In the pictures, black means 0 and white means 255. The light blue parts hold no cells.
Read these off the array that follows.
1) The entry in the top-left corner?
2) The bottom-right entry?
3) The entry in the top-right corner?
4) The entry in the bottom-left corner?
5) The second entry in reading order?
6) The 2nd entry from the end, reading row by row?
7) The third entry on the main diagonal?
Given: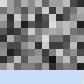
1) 220
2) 31
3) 47
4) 142
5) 158
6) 116
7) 204

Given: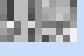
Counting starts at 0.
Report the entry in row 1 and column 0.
135
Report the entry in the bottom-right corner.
241
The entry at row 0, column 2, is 189
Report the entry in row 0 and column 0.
135
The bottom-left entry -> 135
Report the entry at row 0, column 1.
65
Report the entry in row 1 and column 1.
65

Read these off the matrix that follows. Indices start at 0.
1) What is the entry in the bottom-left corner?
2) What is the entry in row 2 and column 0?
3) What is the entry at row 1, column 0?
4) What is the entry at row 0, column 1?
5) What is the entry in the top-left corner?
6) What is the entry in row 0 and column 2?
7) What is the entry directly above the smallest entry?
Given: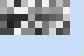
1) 69
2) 69
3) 176
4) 228
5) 164
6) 57
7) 45

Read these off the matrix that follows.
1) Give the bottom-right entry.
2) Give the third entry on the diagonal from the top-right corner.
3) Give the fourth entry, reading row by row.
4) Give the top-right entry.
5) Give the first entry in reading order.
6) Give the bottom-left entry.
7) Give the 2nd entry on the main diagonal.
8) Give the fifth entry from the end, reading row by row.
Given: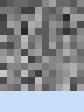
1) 160
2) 40
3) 105
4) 134
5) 76
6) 134
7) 119
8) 119
